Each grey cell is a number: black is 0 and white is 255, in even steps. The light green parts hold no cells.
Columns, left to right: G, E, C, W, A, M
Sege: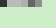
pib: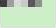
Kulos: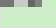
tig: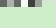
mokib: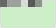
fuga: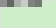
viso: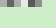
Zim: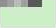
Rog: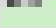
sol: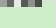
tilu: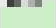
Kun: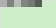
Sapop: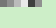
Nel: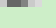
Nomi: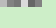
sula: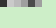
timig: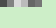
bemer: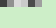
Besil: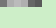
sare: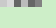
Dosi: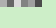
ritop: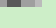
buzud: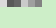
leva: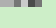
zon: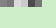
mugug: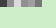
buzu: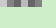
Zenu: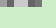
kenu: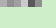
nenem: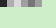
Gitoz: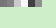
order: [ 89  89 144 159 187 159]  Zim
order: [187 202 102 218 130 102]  sare
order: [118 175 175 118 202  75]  leva
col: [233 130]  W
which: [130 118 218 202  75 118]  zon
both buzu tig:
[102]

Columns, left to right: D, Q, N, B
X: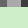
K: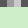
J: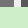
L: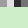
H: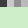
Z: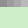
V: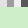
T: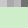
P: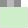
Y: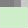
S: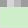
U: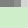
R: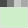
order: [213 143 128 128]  U
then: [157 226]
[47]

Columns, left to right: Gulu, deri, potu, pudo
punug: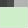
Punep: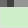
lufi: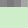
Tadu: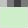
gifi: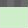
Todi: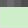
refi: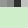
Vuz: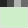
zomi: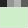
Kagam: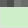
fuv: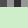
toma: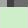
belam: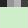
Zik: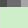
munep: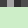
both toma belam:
[65]
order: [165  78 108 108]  Zik
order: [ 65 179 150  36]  belam
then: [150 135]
[49]

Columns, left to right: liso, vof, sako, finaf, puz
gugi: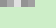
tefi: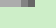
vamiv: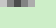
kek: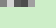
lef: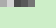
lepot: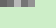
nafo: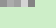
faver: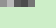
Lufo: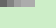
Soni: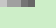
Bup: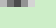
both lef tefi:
[172]
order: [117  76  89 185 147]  faver
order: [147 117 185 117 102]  lepot
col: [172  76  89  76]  sako

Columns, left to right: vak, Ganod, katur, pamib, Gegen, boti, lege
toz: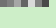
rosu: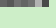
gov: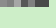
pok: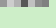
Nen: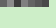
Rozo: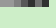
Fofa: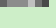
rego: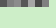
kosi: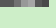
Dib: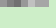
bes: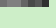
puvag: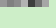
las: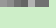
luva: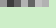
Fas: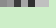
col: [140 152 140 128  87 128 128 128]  Ganod
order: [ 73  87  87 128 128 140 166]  rego
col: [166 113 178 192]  lege
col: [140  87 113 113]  boti

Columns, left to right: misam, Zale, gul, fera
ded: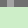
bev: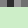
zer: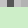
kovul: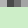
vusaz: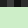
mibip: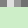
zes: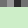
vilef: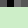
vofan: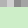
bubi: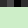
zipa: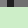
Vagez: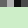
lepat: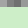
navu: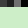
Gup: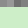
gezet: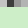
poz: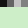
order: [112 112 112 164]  ded
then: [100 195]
[128]
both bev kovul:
[112]
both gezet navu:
[61]

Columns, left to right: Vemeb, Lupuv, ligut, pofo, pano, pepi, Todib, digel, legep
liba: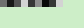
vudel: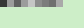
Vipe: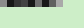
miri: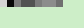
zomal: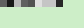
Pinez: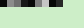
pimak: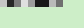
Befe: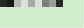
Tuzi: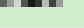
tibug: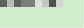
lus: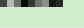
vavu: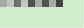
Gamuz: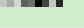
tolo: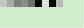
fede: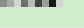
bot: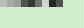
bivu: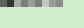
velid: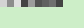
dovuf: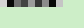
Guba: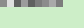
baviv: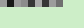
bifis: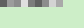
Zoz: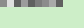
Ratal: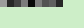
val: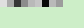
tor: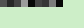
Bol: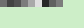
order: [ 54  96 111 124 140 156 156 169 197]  vudel
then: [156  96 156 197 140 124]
[111]
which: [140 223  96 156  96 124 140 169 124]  Guba

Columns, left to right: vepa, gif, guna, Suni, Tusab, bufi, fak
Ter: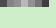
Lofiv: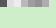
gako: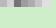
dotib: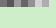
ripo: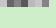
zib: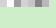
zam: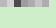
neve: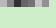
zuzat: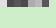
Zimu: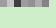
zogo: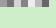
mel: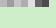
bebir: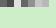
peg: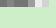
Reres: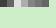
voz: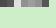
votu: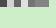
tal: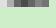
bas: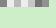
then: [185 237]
[198]
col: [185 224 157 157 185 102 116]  vepa
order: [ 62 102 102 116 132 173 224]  Reres

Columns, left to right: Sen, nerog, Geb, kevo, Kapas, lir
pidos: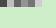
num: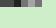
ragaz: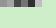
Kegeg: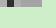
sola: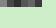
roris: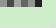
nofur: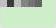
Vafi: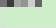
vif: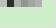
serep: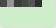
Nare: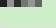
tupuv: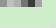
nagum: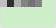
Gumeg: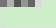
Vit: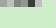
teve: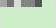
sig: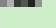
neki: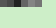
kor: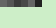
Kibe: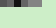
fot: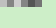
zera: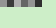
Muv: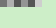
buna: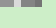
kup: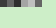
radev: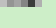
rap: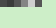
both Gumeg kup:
[101]
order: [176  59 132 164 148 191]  radev
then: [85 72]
[34]
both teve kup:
[164]

